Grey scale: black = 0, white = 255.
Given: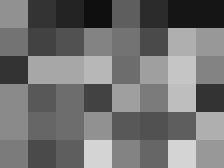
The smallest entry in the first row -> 15
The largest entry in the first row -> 145
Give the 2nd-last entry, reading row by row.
212
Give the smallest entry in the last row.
74
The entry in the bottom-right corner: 152
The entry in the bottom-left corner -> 123
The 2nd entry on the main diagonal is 66
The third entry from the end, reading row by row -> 102
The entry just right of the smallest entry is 94
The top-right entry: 21
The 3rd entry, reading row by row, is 35
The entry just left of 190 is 123

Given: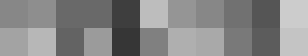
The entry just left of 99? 183
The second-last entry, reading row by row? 92
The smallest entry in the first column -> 135
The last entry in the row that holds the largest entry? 204
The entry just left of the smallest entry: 155
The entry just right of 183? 99
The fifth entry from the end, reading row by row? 175

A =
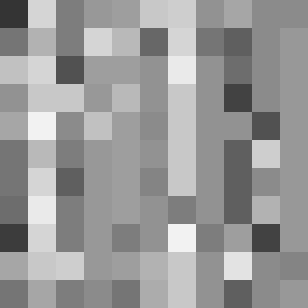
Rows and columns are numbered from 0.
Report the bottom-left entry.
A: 117
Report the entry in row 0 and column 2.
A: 125
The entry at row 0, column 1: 213
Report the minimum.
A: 52
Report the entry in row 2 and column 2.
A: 81
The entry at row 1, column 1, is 178
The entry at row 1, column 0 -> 117
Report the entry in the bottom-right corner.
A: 152
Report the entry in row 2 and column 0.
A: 193
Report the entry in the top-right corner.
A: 139
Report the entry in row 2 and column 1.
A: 213
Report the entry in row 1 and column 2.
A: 125

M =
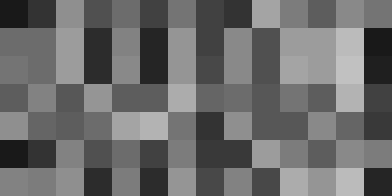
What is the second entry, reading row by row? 51
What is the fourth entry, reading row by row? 80
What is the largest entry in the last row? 187
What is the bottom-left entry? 130
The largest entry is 193
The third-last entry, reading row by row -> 149
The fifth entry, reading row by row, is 108
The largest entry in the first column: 143
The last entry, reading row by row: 37
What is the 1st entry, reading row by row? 25
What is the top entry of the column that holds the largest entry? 137
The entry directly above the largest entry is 187
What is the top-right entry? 116
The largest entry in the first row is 164
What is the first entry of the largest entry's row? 116
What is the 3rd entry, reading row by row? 143
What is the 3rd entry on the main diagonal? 156
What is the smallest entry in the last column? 25
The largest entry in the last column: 124
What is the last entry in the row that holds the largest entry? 31

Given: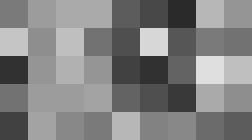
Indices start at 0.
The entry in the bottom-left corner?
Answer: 65
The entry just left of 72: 92
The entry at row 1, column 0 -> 197
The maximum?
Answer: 223
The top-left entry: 122
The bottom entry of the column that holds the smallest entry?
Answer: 136
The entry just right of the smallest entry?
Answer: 183
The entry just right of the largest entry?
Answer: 191
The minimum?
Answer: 42
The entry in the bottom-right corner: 92
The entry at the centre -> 65
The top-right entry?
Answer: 149
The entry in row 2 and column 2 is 177

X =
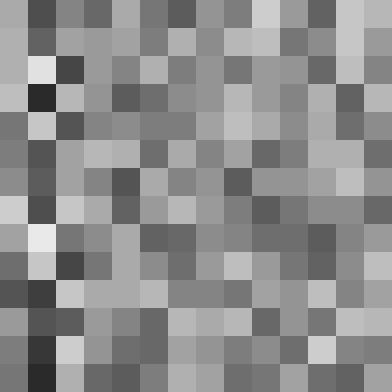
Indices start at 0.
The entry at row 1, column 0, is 176
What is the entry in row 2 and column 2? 70
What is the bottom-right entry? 162
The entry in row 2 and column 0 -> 176
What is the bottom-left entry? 118
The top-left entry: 170
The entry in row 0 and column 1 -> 78
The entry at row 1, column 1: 98
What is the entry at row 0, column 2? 132
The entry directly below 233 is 198
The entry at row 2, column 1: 225
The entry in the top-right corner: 183
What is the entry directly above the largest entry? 78
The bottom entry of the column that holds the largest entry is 42

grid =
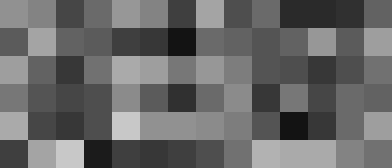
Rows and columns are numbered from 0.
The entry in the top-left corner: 145
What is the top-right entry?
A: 98
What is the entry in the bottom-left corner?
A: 63
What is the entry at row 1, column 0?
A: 91
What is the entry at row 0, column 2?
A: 70
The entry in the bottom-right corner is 113
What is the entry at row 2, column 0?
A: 158
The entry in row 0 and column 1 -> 131
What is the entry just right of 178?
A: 170

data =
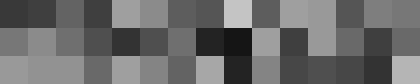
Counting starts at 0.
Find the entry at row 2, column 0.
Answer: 153
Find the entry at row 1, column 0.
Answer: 119
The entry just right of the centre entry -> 21
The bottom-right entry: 181
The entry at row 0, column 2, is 99
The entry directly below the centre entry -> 167
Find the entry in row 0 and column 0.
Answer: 57
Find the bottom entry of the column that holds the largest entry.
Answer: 35
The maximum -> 196

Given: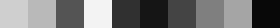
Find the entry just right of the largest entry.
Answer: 48
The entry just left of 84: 185

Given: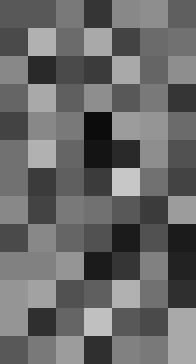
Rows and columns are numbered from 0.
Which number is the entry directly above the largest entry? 41
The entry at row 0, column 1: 88
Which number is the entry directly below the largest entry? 88
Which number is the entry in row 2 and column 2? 74
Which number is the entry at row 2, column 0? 136
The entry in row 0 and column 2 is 121
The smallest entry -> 12
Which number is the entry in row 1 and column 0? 74
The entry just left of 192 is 101
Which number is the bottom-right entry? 169
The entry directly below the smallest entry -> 20
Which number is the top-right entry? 95
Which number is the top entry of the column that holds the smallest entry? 53
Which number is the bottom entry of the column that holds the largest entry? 129
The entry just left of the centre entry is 95
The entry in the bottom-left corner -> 88
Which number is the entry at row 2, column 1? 41
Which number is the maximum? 199
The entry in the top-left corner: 88
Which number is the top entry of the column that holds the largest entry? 136
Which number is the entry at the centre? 59
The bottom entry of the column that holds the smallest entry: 47
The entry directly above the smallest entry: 142

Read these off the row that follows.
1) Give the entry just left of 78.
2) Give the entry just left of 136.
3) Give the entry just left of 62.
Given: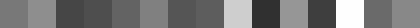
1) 70
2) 106
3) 150

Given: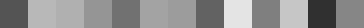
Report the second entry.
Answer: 184
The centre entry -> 156
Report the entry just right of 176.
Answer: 149
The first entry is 84

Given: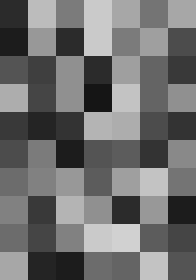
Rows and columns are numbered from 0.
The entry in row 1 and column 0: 28
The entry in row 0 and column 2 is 123
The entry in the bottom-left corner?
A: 167
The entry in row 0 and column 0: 43
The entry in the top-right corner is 167
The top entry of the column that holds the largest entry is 167
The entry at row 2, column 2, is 144
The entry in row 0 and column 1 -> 188
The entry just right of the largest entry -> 92
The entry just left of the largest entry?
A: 202
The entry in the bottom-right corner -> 84
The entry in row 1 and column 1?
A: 152
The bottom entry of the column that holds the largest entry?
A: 100
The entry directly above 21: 43

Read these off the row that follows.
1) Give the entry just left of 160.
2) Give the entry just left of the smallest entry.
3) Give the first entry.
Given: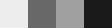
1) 104
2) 160
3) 237

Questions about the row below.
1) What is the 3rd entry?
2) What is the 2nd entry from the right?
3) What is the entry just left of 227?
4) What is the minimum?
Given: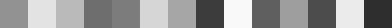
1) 186
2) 235
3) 146
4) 46
